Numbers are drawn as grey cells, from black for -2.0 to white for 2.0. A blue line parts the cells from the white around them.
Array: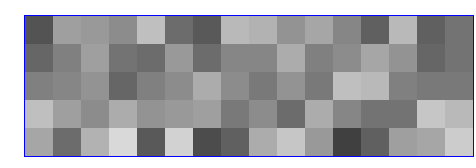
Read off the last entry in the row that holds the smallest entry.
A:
1.2
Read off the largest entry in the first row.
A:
1.0
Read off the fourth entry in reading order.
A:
0.2
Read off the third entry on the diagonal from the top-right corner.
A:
0.0
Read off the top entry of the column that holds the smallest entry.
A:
0.1
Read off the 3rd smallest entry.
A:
-0.7
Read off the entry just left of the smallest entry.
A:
0.4
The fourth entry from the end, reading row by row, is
-0.5
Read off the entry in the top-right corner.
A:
-0.2
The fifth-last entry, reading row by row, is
-1.0
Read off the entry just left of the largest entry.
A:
0.8
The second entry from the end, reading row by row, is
0.6
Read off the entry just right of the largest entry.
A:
-0.6
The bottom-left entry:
0.6
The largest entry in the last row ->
1.4
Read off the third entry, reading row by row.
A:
0.4
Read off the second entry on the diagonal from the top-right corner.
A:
-0.4

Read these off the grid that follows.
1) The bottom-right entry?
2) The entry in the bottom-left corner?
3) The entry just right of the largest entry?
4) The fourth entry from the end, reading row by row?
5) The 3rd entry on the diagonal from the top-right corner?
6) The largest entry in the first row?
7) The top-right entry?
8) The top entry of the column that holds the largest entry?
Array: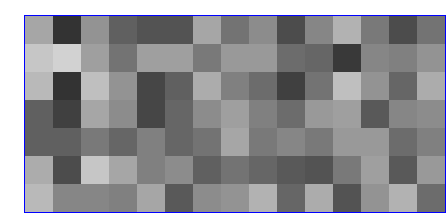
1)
-0.3
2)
0.9
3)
0.5
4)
-0.7
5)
0.3
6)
0.8
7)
-0.2
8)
-1.2

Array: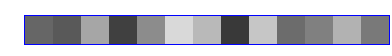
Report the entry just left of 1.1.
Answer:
-1.1
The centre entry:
0.9
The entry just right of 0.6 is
-1.0
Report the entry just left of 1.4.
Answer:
0.2

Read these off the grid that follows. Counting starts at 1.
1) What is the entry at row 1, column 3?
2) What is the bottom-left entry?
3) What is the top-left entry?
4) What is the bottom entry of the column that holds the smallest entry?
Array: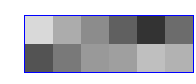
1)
0.2
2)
-0.7
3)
1.4
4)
1.0

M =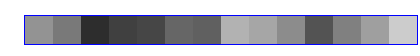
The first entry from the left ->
0.3
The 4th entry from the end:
-0.7
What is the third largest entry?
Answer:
0.6
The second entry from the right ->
0.5

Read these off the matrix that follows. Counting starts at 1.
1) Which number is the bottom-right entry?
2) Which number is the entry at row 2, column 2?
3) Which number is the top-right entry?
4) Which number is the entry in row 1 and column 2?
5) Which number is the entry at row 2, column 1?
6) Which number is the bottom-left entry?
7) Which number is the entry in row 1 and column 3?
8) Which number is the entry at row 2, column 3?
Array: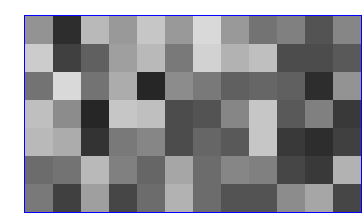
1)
-0.9
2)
-1.0
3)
0.1
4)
-1.3
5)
1.2
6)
-0.1
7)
0.9
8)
-0.5

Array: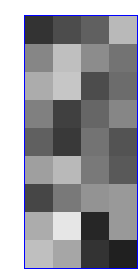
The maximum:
1.6
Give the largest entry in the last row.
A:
1.0
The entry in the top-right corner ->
0.9
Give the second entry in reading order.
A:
-0.8
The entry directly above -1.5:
0.4
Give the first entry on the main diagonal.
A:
-1.2
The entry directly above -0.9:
0.5
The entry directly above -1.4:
0.3
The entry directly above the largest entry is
-0.1
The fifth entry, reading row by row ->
0.1
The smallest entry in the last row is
-1.5

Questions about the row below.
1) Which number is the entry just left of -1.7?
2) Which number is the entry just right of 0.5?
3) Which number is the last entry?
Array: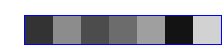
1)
0.5
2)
-1.7
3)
1.3

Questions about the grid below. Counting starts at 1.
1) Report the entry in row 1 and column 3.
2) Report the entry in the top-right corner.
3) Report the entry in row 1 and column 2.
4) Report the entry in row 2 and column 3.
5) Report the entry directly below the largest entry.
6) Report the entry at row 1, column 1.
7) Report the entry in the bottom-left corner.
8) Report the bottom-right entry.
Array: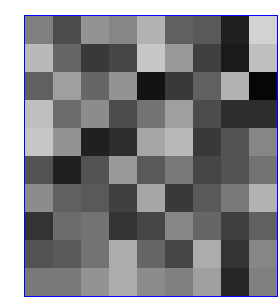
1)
0.3
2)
1.3
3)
-0.8
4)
-1.1
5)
1.0
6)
0.0
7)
-0.1
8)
0.0

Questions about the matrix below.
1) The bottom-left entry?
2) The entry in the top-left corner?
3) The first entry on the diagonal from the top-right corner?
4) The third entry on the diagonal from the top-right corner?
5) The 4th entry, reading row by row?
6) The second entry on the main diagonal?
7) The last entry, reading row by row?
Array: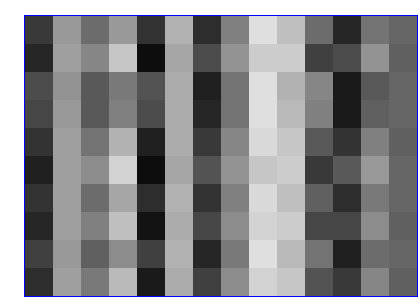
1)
-1.3
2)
-1.1
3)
-0.4
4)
-1.6
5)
0.4
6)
0.5
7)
-0.5

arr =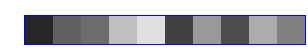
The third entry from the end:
-0.8
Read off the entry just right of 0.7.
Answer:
0.0
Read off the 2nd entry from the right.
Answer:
0.7
